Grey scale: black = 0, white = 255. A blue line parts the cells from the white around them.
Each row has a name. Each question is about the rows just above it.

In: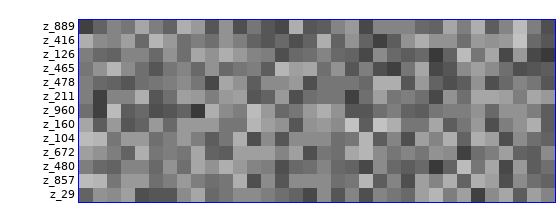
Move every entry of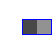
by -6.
[ 66 140]
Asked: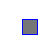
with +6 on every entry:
[124]
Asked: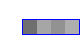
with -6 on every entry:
[105 160 140 168]
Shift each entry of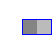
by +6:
[138 193]
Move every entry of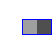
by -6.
[153  73]

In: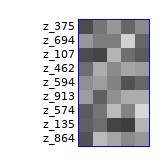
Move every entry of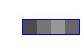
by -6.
[ 70 111 145  96]
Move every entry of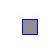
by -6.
[138]
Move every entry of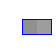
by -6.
[138 151]
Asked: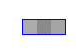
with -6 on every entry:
[166 132 159]

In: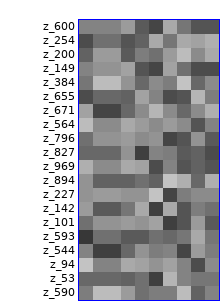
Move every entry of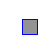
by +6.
[153]
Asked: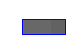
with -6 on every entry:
[98 98 92]
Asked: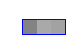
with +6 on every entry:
[137 175 168]

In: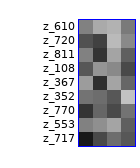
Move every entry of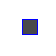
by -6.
[67]
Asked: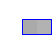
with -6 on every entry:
[164 172]
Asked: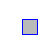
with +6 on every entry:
[192]
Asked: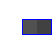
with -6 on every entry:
[75 59]
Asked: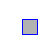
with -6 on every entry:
[172]

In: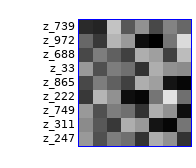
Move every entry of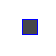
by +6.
[78]
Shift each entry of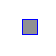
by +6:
[151]
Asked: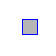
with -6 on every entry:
[175]
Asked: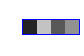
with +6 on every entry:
[ 42 201  94 151]

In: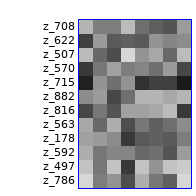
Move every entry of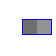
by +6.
[117 153]
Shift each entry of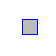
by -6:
[181]
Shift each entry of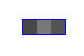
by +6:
[ 77 125  90]
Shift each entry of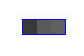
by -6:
[51 84 90]

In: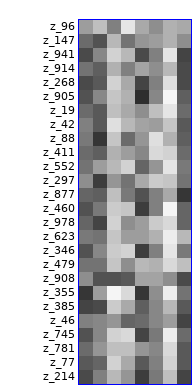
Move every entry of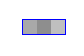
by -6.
[163 136 185]
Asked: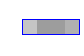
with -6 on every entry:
[191 151 151 171]
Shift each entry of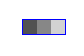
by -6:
[ 76 129 204]
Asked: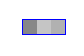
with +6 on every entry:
[141 203 183]
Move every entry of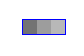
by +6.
[121 163 190]
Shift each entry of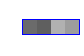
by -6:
[101  89 171 151]
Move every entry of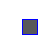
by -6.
[83]

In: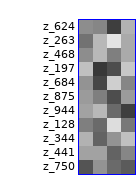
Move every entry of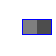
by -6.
[121  71]
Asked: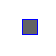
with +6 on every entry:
[105]
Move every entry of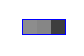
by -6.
[135 128  56]
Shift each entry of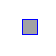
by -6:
[156]
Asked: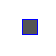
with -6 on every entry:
[78]

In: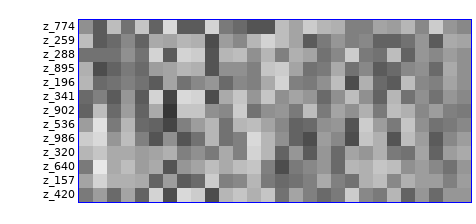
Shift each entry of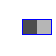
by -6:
[ 71 176]
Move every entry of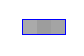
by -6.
[164 151 158]
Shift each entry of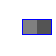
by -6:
[122  78]
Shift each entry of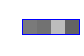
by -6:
[116 108 183  93]
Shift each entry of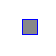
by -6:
[130]

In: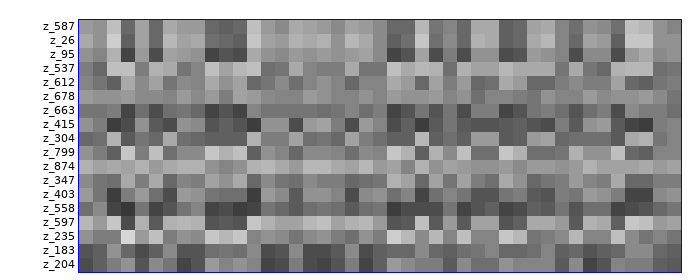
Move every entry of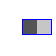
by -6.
[ 78 192]
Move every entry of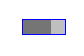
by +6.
[123 123 197]
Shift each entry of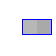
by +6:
[189 175]

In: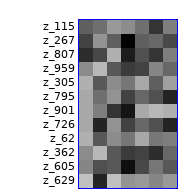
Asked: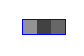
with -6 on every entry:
[141  60  97]
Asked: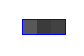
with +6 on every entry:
[94 65 72]

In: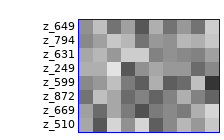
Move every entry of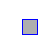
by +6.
[181]
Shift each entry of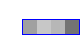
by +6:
[166 205 189 121]
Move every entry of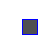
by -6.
[75]
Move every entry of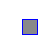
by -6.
[131]

